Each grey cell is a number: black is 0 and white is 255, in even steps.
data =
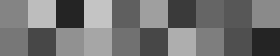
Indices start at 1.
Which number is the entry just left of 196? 36
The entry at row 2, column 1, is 119
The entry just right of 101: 87
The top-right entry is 138
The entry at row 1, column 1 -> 132

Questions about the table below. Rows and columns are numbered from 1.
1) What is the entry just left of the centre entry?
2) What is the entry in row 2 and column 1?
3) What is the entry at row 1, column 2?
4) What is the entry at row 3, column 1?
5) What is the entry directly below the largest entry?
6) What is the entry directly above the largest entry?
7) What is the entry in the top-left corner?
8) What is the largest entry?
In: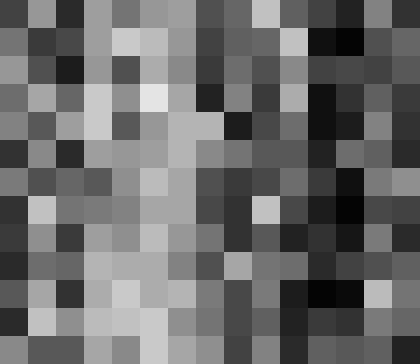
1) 166
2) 116
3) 151
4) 151
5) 151
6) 172
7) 66
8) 228

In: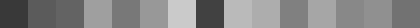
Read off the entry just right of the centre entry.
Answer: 186
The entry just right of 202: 65
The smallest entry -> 57

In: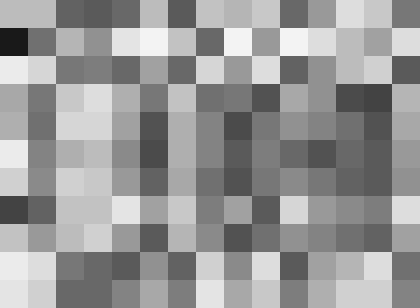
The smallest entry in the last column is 90
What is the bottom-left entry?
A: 228
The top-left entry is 188
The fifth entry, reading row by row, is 104
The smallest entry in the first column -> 25
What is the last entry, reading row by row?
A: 131
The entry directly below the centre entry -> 112
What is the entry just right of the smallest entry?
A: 112
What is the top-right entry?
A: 119
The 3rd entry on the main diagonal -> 119
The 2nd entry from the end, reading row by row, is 208
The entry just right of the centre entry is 90
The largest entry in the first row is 221
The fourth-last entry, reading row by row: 175
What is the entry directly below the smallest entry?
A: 235
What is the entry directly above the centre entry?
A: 131
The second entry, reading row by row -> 188
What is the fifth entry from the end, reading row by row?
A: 125
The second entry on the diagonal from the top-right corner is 161

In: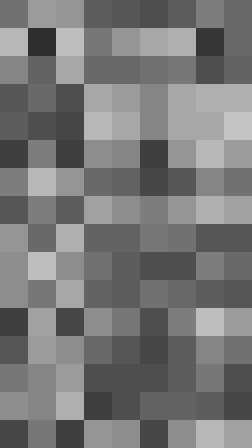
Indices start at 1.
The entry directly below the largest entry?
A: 155
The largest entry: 196
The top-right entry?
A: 105
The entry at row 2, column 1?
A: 183
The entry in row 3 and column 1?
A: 133
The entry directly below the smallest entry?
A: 99
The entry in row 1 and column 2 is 155
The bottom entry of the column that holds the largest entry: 161
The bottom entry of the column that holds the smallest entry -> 119
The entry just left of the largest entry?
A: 167
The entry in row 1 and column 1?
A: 113
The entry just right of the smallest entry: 189
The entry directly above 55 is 125
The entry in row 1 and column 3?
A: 149
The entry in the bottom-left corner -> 71
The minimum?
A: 47

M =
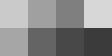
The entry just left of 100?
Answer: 166
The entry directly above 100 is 160
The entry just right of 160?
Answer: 127

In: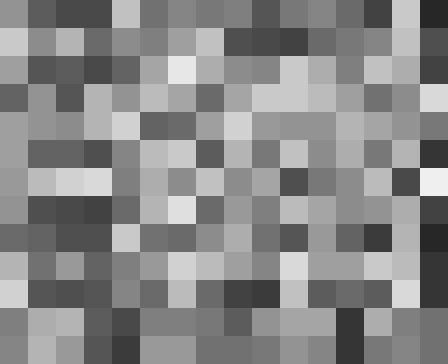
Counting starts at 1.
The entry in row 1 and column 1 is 147
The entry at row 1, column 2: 92
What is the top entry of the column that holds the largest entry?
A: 39
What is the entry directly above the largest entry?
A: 53
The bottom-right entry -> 113
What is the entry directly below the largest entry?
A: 66
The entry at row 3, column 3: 92
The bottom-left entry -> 133
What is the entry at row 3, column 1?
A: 159
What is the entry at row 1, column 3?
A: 73
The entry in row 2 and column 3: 180
